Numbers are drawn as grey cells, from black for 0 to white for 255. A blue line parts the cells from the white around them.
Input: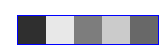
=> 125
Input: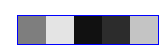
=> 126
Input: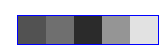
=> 111
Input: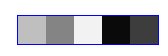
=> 132
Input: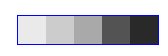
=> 169
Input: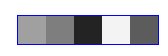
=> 126
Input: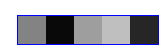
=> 131
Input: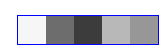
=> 151
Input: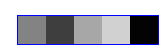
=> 131
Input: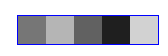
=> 118
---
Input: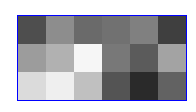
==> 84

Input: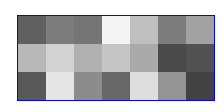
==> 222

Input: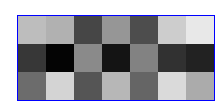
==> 101

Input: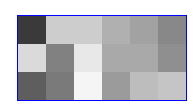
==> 155

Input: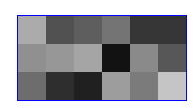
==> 157

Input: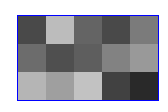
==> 194

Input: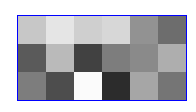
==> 44

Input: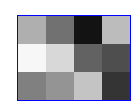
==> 148

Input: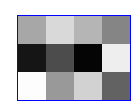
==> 153
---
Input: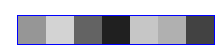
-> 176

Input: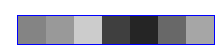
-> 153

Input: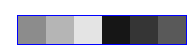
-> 140

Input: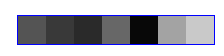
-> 103

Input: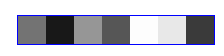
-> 150

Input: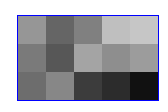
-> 164

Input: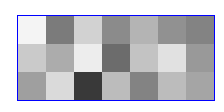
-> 225

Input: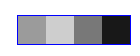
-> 120

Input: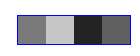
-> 95

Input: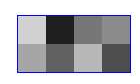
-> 166
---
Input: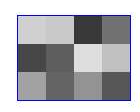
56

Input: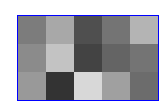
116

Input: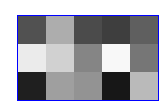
62

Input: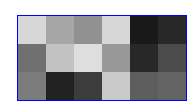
25

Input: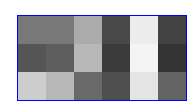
236

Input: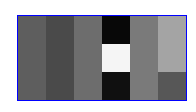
122

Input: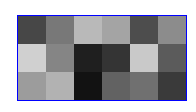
77

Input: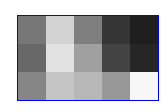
53

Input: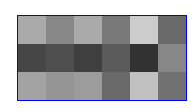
204
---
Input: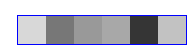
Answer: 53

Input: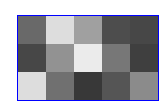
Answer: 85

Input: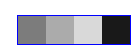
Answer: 217

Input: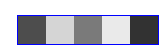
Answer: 234

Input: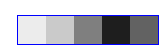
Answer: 30

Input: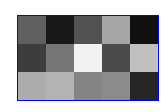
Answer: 139

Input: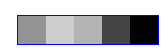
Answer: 68

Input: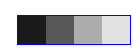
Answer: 172
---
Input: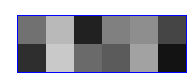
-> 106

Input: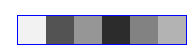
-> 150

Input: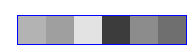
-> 227

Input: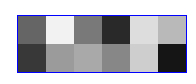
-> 169

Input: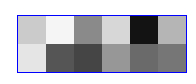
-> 69

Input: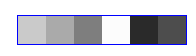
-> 126

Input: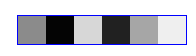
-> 215

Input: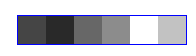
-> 103

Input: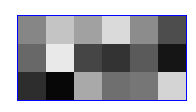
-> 169

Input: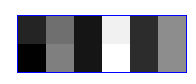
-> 21
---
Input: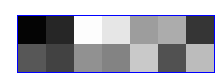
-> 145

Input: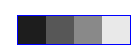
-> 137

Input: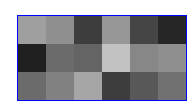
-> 166

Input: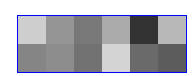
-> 114

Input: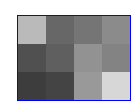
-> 153

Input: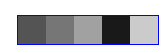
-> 161
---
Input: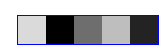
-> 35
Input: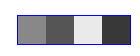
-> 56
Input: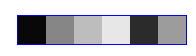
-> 156
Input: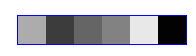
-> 2
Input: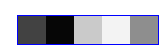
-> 142
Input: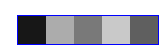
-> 95
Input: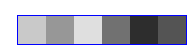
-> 84
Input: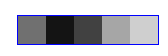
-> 207
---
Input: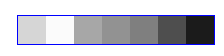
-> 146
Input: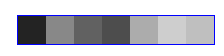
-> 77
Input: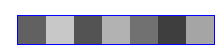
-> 178
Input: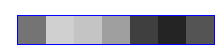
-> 159
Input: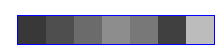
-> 141
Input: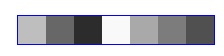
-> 249
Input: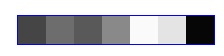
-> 137
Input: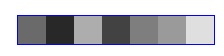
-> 66
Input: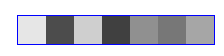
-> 64
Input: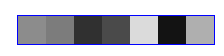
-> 74
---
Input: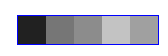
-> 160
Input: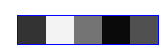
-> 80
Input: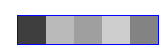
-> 131
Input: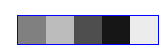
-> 236
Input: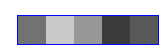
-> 88
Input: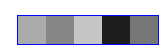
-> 118
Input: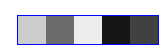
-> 65
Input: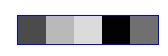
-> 112
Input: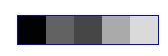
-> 218
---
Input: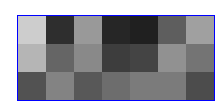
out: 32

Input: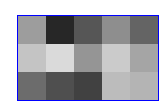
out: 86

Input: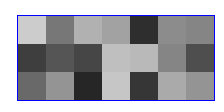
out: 46

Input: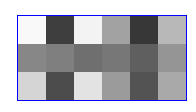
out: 162

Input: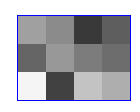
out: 139

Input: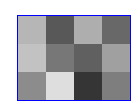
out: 88
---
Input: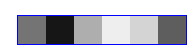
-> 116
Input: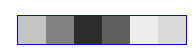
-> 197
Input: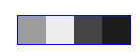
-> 156
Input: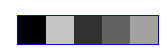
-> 0
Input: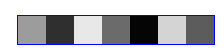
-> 156
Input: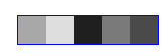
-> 168
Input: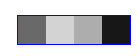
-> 105
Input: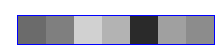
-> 107
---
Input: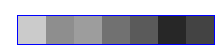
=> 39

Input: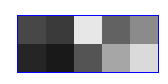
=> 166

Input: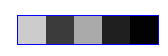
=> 31

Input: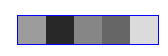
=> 102

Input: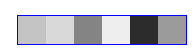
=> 44

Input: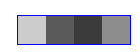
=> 59

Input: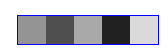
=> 33
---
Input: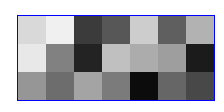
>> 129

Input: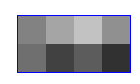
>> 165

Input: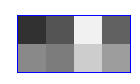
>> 84

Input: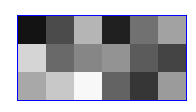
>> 105

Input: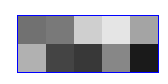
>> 121

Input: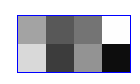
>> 88

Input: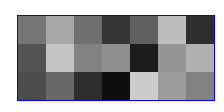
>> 196

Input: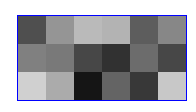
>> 121

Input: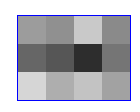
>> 86
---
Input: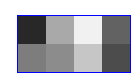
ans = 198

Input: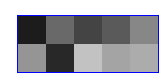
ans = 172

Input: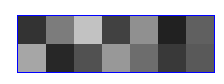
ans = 166

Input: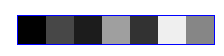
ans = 159

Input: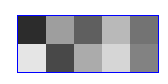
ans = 214

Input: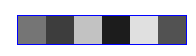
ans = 194

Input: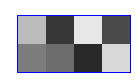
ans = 216
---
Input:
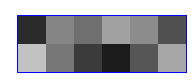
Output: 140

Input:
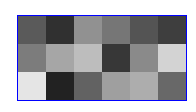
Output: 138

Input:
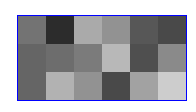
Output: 79

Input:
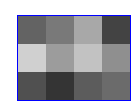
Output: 194

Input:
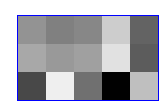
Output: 225

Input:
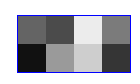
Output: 236
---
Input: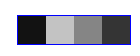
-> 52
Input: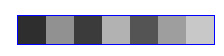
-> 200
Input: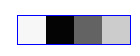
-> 204
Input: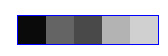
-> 208
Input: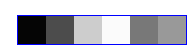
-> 153
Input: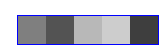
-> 62
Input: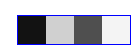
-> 244
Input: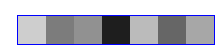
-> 167
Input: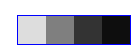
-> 14
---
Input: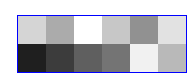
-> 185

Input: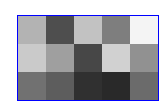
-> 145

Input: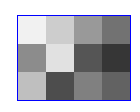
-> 54

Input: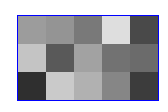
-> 107

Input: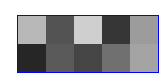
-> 164

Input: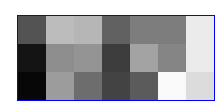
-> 235

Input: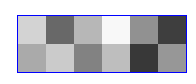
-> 151
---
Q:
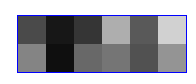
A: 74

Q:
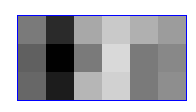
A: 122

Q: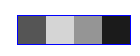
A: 85

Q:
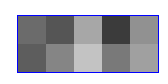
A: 107

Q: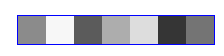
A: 139

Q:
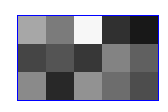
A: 167

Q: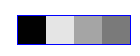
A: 1
